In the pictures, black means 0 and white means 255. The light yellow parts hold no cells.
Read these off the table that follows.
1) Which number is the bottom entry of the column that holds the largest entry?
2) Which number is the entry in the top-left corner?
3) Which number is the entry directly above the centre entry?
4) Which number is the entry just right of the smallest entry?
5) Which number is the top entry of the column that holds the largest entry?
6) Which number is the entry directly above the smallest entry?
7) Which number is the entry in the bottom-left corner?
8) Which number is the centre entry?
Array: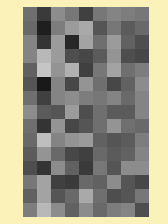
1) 184
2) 111
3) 125
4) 132
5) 58
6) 197
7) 125
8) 78

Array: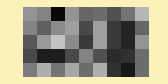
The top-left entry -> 147
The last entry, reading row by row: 109
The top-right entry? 182
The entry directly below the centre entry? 131
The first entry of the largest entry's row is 88
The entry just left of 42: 81
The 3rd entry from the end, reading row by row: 49
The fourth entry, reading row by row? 147
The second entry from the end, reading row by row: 23
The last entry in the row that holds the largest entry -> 147
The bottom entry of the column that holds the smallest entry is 116
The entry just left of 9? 131
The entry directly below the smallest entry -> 139

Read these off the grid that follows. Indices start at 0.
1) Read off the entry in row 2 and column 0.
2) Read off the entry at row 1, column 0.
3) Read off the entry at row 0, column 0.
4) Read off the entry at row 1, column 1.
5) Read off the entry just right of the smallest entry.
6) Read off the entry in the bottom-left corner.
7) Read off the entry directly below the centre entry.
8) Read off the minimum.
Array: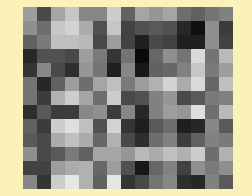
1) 97
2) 143
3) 157
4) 110
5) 103
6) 135
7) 135
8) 10

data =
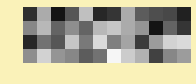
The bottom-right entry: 156
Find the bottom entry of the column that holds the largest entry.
246
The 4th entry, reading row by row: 86
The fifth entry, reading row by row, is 192
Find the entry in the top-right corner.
33
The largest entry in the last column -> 218
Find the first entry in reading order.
47
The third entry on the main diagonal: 86
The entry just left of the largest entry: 114
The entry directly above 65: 156
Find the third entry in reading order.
20
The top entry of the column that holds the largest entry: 53

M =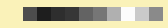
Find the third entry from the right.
252
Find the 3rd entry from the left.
46
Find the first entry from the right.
138

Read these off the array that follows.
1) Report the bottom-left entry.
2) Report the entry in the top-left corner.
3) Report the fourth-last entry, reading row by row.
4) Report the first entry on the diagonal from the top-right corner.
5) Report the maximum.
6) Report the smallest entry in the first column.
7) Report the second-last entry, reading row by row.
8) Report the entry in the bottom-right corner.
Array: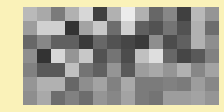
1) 142
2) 185
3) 157
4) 149
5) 236
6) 103
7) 163
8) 149

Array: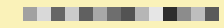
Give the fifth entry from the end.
230
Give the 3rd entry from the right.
140
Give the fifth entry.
96
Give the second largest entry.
217
